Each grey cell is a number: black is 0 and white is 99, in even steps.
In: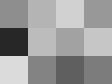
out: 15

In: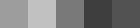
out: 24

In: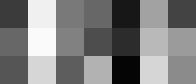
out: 2

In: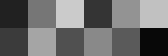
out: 3

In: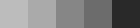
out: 16

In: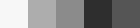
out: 18
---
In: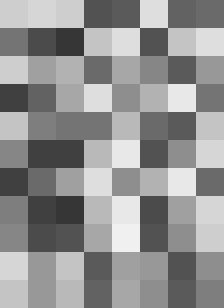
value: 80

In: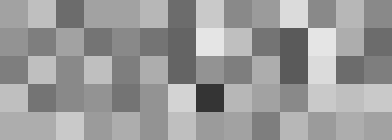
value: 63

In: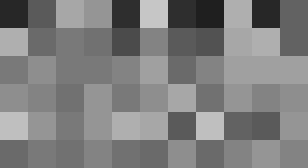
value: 15

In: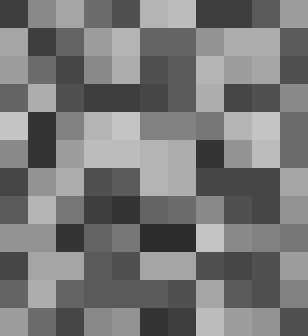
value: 24

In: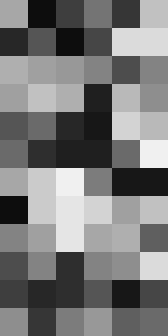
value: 65

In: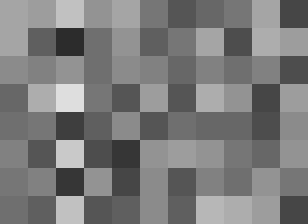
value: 64

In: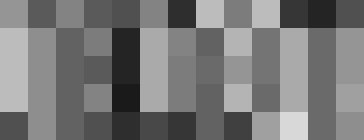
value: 58
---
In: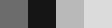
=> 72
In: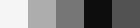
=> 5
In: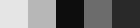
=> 42
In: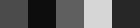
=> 83
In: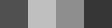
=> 55
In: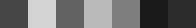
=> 10
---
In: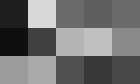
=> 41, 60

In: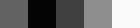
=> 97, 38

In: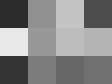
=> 30, 20

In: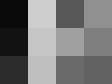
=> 56, 17

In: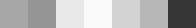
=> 21, 65

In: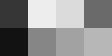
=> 41, 7

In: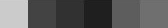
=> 43, 79

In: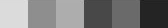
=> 14, 85

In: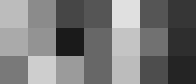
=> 21, 47
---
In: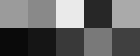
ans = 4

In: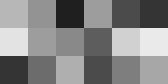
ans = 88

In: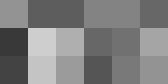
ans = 22

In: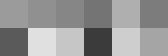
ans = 35

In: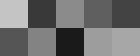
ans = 33

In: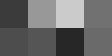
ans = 30

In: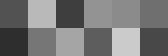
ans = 18
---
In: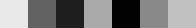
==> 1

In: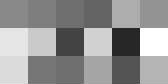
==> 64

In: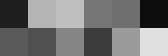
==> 23

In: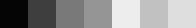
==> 92

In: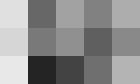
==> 26

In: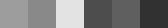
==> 30

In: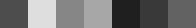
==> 12

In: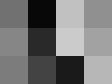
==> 26

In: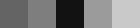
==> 7

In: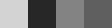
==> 15
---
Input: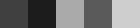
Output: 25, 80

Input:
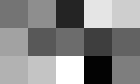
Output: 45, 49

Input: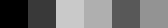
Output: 0, 57

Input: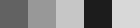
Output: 38, 84

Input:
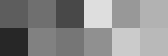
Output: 36, 72

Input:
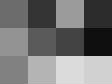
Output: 42, 81
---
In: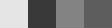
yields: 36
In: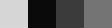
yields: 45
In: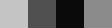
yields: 54
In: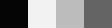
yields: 39
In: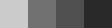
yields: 16
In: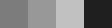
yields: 12
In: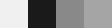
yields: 64
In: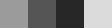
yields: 85
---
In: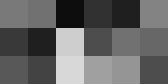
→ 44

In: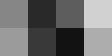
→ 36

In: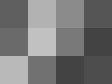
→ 47

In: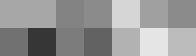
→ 62

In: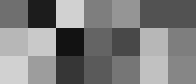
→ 71

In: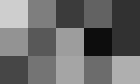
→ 5

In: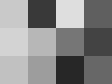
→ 46
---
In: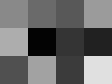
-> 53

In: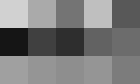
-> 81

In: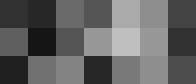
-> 19

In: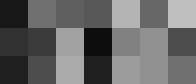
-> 9

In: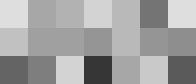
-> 86

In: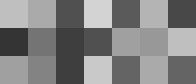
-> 74

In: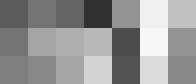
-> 35

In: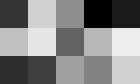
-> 20
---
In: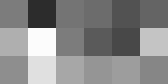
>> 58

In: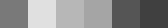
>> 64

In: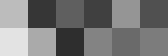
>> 51

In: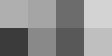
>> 53

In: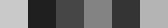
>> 51

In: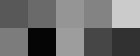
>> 61

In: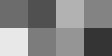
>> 48

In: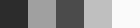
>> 29
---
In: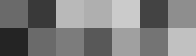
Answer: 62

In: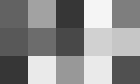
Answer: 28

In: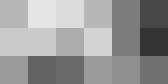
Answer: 82

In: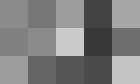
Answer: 79

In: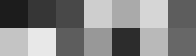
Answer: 17

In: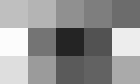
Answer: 14
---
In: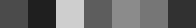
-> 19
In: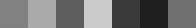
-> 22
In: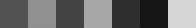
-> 18
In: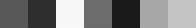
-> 18
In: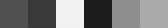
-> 22
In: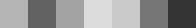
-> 38
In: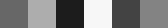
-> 26
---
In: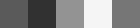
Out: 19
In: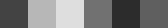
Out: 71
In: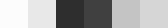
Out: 90
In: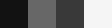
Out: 40
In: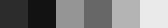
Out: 7
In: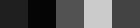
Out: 2
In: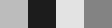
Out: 11
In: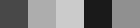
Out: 67
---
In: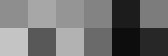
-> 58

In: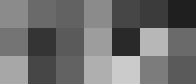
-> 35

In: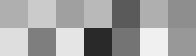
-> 62

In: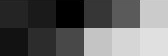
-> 0

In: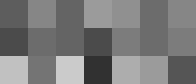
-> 39

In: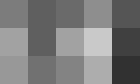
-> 63
